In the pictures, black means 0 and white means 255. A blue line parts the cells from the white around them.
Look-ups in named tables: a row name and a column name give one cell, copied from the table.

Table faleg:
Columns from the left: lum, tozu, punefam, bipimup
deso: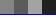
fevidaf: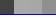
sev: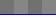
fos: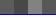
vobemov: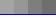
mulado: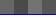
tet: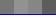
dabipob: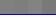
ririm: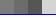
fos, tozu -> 72
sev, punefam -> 113
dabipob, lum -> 128
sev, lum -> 116
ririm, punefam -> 86
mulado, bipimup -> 86
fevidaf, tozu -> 169
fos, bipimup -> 87
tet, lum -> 118
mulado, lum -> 103
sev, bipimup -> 133
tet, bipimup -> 93
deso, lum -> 133

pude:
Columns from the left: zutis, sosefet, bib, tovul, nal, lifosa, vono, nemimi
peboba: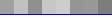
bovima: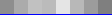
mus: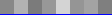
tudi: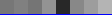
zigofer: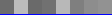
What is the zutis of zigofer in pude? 108
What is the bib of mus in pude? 123
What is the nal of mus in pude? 212
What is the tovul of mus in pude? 152
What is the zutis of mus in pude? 136
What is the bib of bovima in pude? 193
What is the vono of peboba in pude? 152
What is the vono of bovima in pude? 156
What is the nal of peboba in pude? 205
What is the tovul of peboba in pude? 199
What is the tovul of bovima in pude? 187
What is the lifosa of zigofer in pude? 127
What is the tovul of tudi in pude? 147
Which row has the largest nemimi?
tudi

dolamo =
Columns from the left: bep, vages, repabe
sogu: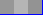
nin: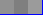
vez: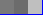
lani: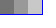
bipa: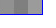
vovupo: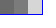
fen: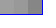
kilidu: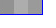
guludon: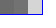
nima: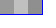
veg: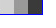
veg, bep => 210
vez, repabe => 191
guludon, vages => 114
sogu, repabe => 147
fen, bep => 159
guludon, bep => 107
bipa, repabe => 155
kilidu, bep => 146
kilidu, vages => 173
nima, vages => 192
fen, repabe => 134
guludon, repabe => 213
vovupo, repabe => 214
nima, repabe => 143
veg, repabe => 58
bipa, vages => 127
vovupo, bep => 106
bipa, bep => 145
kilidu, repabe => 154
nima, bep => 153

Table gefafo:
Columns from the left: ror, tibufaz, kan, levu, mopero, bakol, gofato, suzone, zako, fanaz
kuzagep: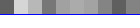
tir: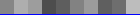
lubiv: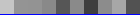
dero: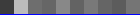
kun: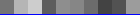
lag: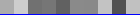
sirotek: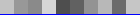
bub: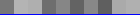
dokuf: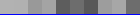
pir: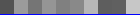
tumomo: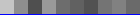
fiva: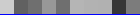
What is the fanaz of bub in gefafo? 176
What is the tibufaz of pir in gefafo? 155
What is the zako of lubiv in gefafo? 167
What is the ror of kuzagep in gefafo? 96
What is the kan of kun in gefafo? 205
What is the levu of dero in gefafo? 102
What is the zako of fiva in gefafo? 54
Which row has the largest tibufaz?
kuzagep

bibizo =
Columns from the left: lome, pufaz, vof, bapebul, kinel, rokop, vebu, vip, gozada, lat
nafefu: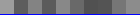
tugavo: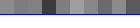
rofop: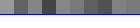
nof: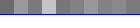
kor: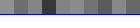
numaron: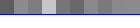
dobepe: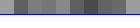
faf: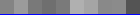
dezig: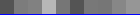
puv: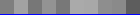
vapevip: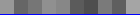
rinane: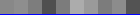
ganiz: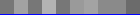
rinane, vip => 124
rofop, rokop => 121
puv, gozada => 138
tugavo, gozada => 140
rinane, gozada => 140
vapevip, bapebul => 144
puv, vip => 142
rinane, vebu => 154
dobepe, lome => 158
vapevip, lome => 152
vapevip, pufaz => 102
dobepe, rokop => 95
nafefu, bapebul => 91
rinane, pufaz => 142
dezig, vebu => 120
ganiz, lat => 107
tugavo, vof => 129
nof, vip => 130
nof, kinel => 119
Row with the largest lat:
vapevip

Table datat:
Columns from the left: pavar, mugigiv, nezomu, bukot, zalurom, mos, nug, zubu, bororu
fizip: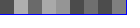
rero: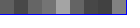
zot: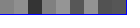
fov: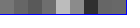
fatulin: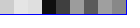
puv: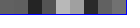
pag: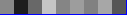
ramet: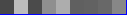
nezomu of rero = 101
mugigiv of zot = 143
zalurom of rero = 164
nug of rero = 71
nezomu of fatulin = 223
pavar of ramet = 72
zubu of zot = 82
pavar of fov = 118
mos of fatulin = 156
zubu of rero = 65

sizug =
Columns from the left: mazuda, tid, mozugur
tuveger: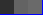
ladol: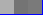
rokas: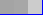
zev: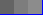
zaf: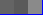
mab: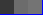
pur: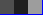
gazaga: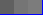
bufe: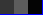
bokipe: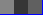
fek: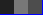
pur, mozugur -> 157
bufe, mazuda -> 53
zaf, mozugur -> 138
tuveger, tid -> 99
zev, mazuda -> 100
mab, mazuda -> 55
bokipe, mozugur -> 96
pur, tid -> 31
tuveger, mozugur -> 106
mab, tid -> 108
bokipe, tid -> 54
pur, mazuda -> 79
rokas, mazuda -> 164
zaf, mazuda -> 100
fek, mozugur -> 77
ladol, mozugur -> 122
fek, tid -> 120
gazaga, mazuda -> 96
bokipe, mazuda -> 133

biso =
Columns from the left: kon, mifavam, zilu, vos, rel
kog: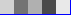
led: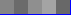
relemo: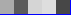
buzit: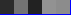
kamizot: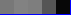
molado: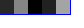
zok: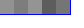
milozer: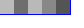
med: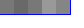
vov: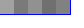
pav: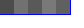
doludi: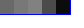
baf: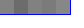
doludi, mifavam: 120
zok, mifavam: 125
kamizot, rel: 7
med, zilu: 120
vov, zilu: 145
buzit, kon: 43
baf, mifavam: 108
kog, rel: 233
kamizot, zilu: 126
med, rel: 133
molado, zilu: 1
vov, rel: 129
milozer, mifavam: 110
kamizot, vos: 85
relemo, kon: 171
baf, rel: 135
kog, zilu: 176

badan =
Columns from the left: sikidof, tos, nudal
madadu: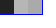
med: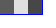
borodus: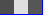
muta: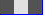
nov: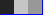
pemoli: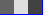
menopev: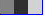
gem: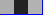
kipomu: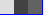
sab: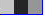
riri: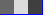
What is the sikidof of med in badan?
91
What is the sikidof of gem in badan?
173
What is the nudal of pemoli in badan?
66
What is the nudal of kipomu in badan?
98
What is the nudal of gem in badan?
178
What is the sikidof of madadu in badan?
34
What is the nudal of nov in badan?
152
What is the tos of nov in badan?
197
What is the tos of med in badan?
224
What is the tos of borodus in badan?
223
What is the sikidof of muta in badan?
82
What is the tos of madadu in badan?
182
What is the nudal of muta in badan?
83
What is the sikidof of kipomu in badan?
222
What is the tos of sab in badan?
37

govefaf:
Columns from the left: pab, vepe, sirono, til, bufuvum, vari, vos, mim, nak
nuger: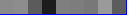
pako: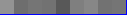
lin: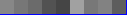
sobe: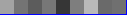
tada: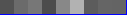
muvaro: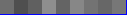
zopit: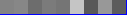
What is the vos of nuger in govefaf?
120
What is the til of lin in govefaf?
82
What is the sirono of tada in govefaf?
119
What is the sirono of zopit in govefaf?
109
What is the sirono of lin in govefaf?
107
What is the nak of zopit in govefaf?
92
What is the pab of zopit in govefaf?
131
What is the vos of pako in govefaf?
135
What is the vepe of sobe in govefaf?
116
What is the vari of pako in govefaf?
127
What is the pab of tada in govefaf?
82
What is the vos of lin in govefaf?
120
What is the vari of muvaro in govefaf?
135
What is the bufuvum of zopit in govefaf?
117
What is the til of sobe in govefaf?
119
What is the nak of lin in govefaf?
93
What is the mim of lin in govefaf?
130
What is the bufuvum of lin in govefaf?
69
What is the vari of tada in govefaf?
178

